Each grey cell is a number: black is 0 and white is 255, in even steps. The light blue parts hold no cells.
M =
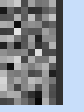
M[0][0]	165
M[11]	[213, 134, 165, 132, 188, 172, 146, 118, 48]
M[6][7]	179
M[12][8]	48
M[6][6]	79
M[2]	[84, 88, 178, 91, 190, 89, 147, 195, 48]
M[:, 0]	[165, 24, 84, 173, 59, 173, 34, 143, 168, 101, 182, 213, 204, 150, 68]
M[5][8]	48
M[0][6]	121
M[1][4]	46
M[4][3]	99
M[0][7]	174
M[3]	[173, 165, 13, 130, 144, 137, 79, 98, 48]
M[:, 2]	[203, 66, 178, 13, 227, 119, 28, 128, 211, 190, 121, 165, 70, 170, 143]
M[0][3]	75
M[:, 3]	[75, 97, 91, 130, 99, 83, 87, 135, 71, 154, 139, 132, 136, 85, 108]
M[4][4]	87
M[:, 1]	[177, 100, 88, 165, 63, 187, 116, 127, 181, 16, 127, 134, 146, 173, 76]
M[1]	[24, 100, 66, 97, 46, 49, 90, 111, 48]
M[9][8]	48
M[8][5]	119
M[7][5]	221
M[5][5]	33
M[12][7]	80
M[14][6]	174
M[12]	[204, 146, 70, 136, 163, 81, 153, 80, 48]

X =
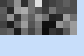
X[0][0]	61
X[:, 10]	[77, 78, 110, 155, 153]
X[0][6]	52
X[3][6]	15
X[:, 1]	[81, 39, 146, 28, 98]
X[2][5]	148
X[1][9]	77
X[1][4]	115
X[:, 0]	[61, 93, 84, 65, 85]
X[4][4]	68
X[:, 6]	[52, 58, 112, 15, 11]
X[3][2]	96
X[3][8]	150
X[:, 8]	[78, 80, 42, 150, 40]
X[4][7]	52
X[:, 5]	[223, 87, 148, 119, 107]
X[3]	[65, 28, 96, 157, 85, 119, 15, 17, 150, 121, 155]

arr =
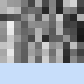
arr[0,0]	178
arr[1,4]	112
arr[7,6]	183
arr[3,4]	142
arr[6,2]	121
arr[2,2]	87
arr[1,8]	36
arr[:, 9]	[188, 132, 66, 59, 84, 146, 66, 49, 42]
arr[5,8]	97
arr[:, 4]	[70, 112, 167, 142, 115, 73, 167, 158, 178]
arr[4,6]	127
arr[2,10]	38
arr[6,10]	189
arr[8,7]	131
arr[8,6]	207
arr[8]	[177, 211, 121, 93, 178, 101, 207, 131, 178, 42, 138, 95]
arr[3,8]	170
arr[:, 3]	[121, 95, 130, 92, 103, 111, 97, 94, 93]
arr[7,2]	124
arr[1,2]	181
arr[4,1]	231
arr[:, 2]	[151, 181, 87, 137, 129, 153, 121, 124, 121]
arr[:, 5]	[170, 106, 86, 137, 178, 182, 113, 133, 101]
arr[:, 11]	[74, 51, 177, 39, 28, 23, 101, 63, 95]
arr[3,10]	67
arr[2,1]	81
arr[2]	[61, 81, 87, 130, 167, 86, 176, 111, 205, 66, 38, 177]

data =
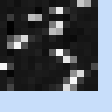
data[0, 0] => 21
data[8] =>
[25, 30, 21, 25, 19, 23, 23, 26, 47, 229, 126, 24, 22, 24]
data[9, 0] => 246
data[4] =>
[23, 1, 21, 27, 25, 29, 41, 189, 169, 16, 19, 16, 25, 22]
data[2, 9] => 11
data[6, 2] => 246
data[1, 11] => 26
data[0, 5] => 23
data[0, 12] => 163
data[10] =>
[23, 6, 22, 22, 24, 27, 26, 23, 22, 24, 145, 219, 43, 21]
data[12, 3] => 21
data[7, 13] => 20
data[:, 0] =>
[21, 21, 23, 29, 23, 25, 24, 22, 25, 246, 23, 24, 24]
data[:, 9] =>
[21, 55, 11, 40, 16, 13, 15, 76, 229, 17, 24, 89, 220]
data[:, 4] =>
[28, 24, 190, 12, 25, 51, 27, 26, 19, 20, 24, 30, 25]
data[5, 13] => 22
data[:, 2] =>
[16, 22, 23, 24, 21, 135, 246, 23, 21, 21, 22, 22, 22]
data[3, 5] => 19
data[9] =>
[246, 72, 21, 26, 20, 32, 24, 29, 23, 17, 41, 26, 23, 73]
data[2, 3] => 35
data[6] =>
[24, 134, 246, 77, 27, 25, 20, 21, 21, 15, 28, 24, 25, 20]
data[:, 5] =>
[23, 7, 171, 19, 29, 35, 25, 32, 23, 32, 27, 24, 17]
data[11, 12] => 23
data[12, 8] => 48
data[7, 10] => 24
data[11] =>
[24, 38, 22, 24, 30, 24, 20, 21, 25, 89, 248, 60, 23, 23]
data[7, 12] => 26
